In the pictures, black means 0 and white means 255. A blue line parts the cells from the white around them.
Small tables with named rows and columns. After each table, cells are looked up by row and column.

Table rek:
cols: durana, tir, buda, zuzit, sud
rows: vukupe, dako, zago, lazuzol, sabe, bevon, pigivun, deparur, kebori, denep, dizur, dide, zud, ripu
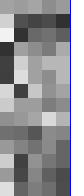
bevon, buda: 161
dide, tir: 65
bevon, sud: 183
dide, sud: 101
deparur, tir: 157
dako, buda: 68
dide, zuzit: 118
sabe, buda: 161
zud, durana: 154
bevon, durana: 63
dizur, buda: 114
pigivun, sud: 163
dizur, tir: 131
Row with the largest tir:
bevon

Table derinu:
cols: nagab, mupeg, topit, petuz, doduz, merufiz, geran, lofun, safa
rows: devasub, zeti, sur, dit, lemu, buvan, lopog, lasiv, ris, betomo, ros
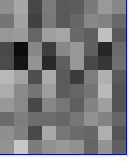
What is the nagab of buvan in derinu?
184
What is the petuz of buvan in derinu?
171
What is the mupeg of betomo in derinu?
129
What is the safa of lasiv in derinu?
82
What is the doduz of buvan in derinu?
91
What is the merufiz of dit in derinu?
152
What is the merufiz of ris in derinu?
118
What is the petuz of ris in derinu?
108
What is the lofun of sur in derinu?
192
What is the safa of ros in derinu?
95
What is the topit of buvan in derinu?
79
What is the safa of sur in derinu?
89
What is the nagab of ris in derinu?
106
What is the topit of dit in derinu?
135
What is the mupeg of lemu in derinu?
21
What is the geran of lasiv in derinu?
131
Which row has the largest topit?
lemu

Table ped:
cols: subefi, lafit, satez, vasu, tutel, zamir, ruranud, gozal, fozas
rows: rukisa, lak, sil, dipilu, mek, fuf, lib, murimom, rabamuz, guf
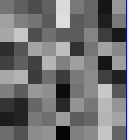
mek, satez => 65
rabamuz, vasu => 111
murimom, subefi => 52
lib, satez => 152
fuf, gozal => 63
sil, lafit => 198
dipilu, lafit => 85
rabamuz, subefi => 28
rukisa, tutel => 218
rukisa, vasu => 97
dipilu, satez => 164
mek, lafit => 96
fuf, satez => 60

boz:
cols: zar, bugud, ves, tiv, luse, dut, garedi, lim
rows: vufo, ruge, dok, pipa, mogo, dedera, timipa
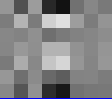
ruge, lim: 148
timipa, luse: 23
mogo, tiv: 197
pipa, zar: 134
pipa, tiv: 179
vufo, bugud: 81
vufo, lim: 121
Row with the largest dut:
ruge

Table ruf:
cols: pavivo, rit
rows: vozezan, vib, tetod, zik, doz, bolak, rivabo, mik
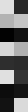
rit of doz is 43
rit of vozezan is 40
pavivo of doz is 46
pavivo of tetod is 2
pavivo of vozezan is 224
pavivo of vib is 179
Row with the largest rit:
mik

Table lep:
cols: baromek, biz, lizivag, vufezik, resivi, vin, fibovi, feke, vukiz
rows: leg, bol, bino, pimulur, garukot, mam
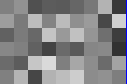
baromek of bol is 157
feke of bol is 72
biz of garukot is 92
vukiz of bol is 208
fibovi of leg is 120
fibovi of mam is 140
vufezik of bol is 131
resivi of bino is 153
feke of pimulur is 137
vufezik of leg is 92
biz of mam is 180

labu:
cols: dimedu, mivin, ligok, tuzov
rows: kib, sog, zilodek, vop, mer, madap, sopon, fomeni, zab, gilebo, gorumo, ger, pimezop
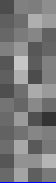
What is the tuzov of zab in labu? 51
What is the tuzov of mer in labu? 129
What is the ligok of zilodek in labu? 134
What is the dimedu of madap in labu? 95
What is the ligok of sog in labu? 175
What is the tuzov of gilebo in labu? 126
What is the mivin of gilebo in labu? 114
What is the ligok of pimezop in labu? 94
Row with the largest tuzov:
ger

